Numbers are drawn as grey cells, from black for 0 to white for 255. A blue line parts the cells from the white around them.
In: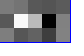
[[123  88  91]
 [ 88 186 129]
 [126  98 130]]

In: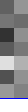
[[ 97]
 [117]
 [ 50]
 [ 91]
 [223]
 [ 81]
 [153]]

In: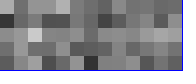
[[172 148 177 110 137 117 108]
 [ 54 123  82 103  92 133 142]
 [140 202 131 107 141 154 159]
 [111 111 143  93 132 119 115]
 [ 92 159 105  51 129  86  96]]

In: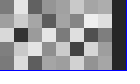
[[123  97 161 165  38]
 [159 166 164 238  38]
 [217 155 123  80  38]
 [127 228 203 214  38]
 [122  94 158 147  38]]

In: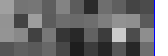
[[160 118 131  42  95  75]
 [147 158 109 110 146  90]
 [148  65  53  98 203 142]
 [ 85  90  71  60  86 110]]

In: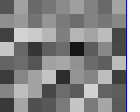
[[ 84 105 139 129 164]
 [142 115 122 131 135]
 [ 64 202 127 164  70]
 [198  54 108  92  71]
 [100  85 167 107 188]
 [ 59 162  45 133  61]
 [133 162 108 209  94]
 [ 57  80 123 123  90]]

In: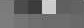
[[123  60  95]
 [125 111 109]]
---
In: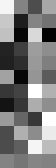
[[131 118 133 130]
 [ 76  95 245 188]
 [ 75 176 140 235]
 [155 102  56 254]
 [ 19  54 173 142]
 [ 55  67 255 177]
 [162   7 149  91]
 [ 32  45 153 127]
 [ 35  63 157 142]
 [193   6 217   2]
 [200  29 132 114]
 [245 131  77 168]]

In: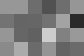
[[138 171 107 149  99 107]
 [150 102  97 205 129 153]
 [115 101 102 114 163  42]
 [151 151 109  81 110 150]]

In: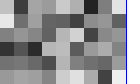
[[153 164 159 133 205 224 171  66 239]
 [114 119 105  77 181 128 112 103 156]
 [ 51  84  43 182 188  92 154 172 131]
 [129 149 134  98 182 210  68 137 150]
 [231 111 160 100  97  65 141 150  96]
 [193  61 165 155 202 176  35 126 227]]

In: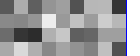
[[169 217 175 136 164 146 130 192  80]
 [108  53  44 176 199  95 102 159 159]
 [137 134 149 237 153 193 156 205 183]
 [ 89 173  95 148 159  82 183 184  53]]

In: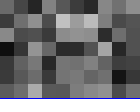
[[ 92 110 171  89  88 125 137 145  75 111]
 [ 58  88 108  57 116 121 101 112  20  55]
 [ 57  97 120  40 117 113 129  99  62  66]
 [ 15  53 148 103  43  44  82 165  39  81]
 [137  75  80  58 140 146 142  44 110  81]
 [ 60 111 144  76 193 156 187 126  74  84]
 [106  70  37 130  87  60  41 135 113 142]]

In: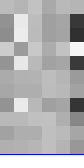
[[176 178 182 191 180 152]
 [162 174 174 191 186 166]
 [185 185 192 193 175 135]
 [147 234 184 160 165  53]
 [167 174 174 188 184 162]
 [171 178 179 189 181 155]
 [148 231 185 162 166  58]
 [204 155 200 172 194 245]
 [141 236 187 160 164  48]
 [146 233 188 160 165  56]
 [187 181 194 169 185 181]]

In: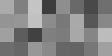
[[109 103 151 137 102 100 119 160]
 [160  93  65 127 124 168 133 188]
 [148 150 193 140 120 169  87 136]
 [171 128 196  61 142 105  73 111]]

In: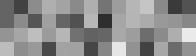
[[188 142 153  73 162 161  70 134 229 146  66 167 107 146]
 [148 166 190 155 182 113  98 102 168 157 109 139 174 234]
 [100 139  85 160 101  81 183  46 166 181 171 153 149 135]
 [100  66 140 175 163 138 175 116 157 182 197 138  58  82]]

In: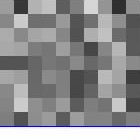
[[126  82 141 155  92 157 130 131 104 126]
 [132 203 143 128 155  92 126 116 200  69]
 [136 189 105 106 128  71  99 163 142  89]
 [167 159 104 138 127  72  83 185 164  62]
 [ 84  84 102 119 113 137 104 118 168 138]
 [168 164 124 118 158 119  71 134 182  90]
 [171 137 165 171 134  82 174 192 107  89]
 [135 202 111 112 153  84 112 184 142  82]
 [156  55 178 192  94 127 213 148  47 143]]
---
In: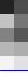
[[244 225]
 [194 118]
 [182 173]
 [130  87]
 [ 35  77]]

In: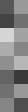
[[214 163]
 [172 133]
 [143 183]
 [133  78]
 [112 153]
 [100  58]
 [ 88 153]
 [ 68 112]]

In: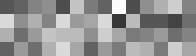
[[218 143 176 131 218 154 166 218  55 187  86  86  67 110]
 [176 110 154 196 187 187 143 206 166 122 131 154 110 131]
 [ 98 154 110 176 218 166  98 154 122 187 176 122 206 166]
 [ 86  98 131 143  77 196 122  98 251  77 143 176 206 131]]

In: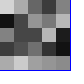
[[212 171 102  60 130]
 [171 203 160 149 139]
 [130  70  70 183  28]
 [ 60  80 112  51  18]
 [ 18  70 149 121 183]]

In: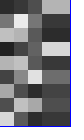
[[215  89  44  56  56]
 [192 180  89  44  44]
 [180 192  89  56  56]
 [168  78  44  67  67]
 [118 234 118  56  56]
 [ 78 192 168  78  78]
 [ 67 137 225 109 109]
 [ 44  56  78 180 180]
 [ 33  67  98 215 215]]

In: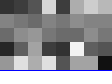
[[151 224 173 224  84 163 163  17]
 [131 119 107 131 119 141 131 131]
 [107 141 151 119 107 107 141 119]
 [ 50  61  84 214  61 173 205 184]
 [ 38  95 163  61  50 242  95  84]]

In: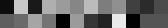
[[ 94 106 165 116   2 155  54  34 233   2  84  84]
 [ 13 199  25 175 155 134 187 125 144  64  43  75]]

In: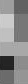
[[203 119]
 [192 119]
 [168 168]
 [158  98]
 [107 149]
 [ 36 140]]

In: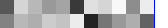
[[130 184 174 204 195 236  35 118 153 174  98]
 [ 88 213 184 153 164  57 224 213 248 141 236]]
